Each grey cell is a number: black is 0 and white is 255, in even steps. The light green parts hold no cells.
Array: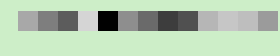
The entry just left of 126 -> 168
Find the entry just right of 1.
142

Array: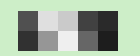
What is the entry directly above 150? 223
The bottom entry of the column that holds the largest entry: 239
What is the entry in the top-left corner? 80

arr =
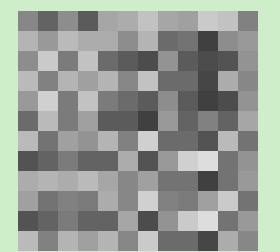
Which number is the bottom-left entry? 186
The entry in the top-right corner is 129
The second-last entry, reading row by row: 172
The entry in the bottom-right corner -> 135
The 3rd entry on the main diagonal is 123
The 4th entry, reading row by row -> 91
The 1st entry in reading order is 135
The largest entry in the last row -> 202
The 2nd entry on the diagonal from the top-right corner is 141
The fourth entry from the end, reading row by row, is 107
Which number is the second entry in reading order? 99
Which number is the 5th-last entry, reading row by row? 107
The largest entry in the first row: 202
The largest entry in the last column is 166

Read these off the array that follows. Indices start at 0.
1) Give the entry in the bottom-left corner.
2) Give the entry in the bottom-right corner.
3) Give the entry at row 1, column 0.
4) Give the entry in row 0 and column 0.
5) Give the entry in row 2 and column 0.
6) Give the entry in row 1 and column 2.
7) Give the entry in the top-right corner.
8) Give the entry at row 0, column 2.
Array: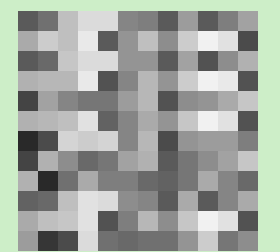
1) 156
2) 141
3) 170
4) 90
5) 90
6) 191
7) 162
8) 191

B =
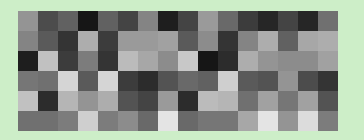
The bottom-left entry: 112
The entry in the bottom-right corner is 124
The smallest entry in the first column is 30
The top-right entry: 112
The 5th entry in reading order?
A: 97
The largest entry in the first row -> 154
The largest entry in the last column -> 173
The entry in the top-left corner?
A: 148
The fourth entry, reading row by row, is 22
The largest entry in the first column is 193
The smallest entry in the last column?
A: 52
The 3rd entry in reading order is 97
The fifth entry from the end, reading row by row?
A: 167

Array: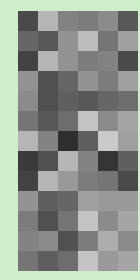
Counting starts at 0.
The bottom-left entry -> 117
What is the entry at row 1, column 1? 88
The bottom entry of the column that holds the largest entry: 153
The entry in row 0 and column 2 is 131
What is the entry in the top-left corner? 74
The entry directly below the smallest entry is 181
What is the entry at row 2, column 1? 181
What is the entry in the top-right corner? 88
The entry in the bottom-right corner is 165
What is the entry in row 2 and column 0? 67
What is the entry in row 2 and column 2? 147
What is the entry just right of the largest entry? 159
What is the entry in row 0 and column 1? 181
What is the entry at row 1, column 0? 102
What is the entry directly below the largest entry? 53
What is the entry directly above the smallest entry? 109

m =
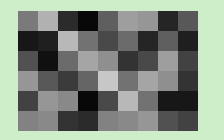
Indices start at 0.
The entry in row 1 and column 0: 23
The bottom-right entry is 66
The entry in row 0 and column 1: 177
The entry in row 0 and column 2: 43
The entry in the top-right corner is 88
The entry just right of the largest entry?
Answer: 114
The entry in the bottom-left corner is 130
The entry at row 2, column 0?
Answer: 81
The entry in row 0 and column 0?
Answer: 122
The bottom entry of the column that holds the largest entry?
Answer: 130

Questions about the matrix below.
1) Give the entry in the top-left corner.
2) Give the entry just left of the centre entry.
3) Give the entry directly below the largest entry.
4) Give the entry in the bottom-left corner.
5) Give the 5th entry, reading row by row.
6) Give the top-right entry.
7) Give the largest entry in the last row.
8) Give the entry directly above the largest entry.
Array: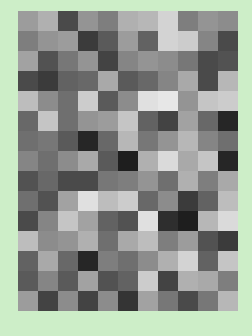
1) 156
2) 90
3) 67
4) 156
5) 126
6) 140
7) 183
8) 133

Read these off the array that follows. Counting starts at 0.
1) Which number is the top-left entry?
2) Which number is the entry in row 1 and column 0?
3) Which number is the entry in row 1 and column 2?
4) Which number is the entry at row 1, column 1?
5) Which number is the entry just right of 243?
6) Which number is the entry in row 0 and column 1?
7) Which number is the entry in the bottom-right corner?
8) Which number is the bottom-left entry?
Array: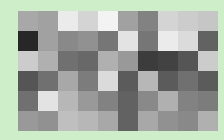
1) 168
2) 39
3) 137
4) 161
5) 161
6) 161
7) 176
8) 153
